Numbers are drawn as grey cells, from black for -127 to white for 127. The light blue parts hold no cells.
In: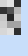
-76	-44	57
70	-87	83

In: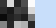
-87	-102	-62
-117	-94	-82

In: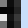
-123	-121	-92
104	-107	-70

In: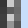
-69	-34	-21
-64	74	-16

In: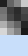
-14	-66	-84
-4	-56	-80

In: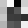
57	-72	-41
71	-66	-68

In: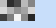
89	51	16
-63	-1	116

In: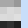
79	90	85
91	89	95
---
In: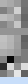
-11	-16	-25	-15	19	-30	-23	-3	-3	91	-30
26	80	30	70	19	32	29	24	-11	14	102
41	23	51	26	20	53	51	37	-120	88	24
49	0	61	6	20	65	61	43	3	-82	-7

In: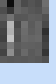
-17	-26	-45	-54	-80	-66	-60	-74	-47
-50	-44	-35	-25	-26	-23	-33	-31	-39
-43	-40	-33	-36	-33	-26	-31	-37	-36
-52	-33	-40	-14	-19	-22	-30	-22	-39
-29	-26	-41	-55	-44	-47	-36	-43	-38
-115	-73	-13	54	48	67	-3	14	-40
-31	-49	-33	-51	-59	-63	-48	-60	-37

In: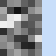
8	37	-31	10	-28	96	-11	2
-49	12	-32	-39	-48	6	-93	-35
-29	-68	38	-46	-5	-73	-89	-2
18	-109	111	24	24	-69	-19	35
11	-59	100	105	-15	-10	30	6
-53	40	12	111	-82	18	7	-71

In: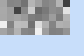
-64	98	51	45	19
52	8	-2	49	2
12	13	29	4	0
5	-6	2	49	30
33	-20	-7	92	112
53	75	-2	-14	2
-13	8	26	59	6
7	-60	36	61	51
5	30	31	3	18
38	41	40	111	36

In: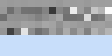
30	124	37	27	52
29	51	-5	33	31
30	69	-15	32	48
25	5	89	22	0
29	29	-10	26	35
28	108	-14	30	10
30	-8	-14	33	43
24	6	38	17	9
28	-70	24	35	32
29	3	13	38	-1
28	-16	1	27	-16
29	-14	13	32	12
27	-13	18	34	99
28	11	17	25	-8
26	-16	18	26	-62
29	25	-16	29	21

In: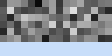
-5	-87	27	16	32	-71
-10	-51	27	-6	9	-80
-38	51	-93	16	-7	12
-32	-31	63	42	-36	16
37	-24	-22	44	-49	-15
16	94	-85	-9	76	5
6	31	-8	60	-50	-60
-72	-65	-28	-50	-33	-28
29	31	-14	78	-51	-25
2	-51	24	11	-5	-100
-117	-39	39	-53	0	6
-62	-51	46	-14	30	-16
-2	-62	69	24	-21	-37
22	-40	9	-68	-61	34
24	84	-88	-17	46	13
-60	-33	-40	-54	-88	-8

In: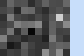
-24	-59	-31	9	-59	-75	-31	-79
-53	-44	79	-45	-62	-55	-26	14
-51	-54	-39	-30	-28	-5	-37	-35
-30	-82	-69	-75	-79	-94	-73	15
-59	-67	-54	8	-45	-74	-74	-75
-82	-23	-72	-10	-121	-73	-61	-68
-45	-18	-64	-14	-34	-85	-34	-42
-47	-87	-56	0	-82	-65	-89	-67
-25	-45	-2	-52	-10	-68	-103	-61
-69	-56	-79	-67	-58	1	-45	-79
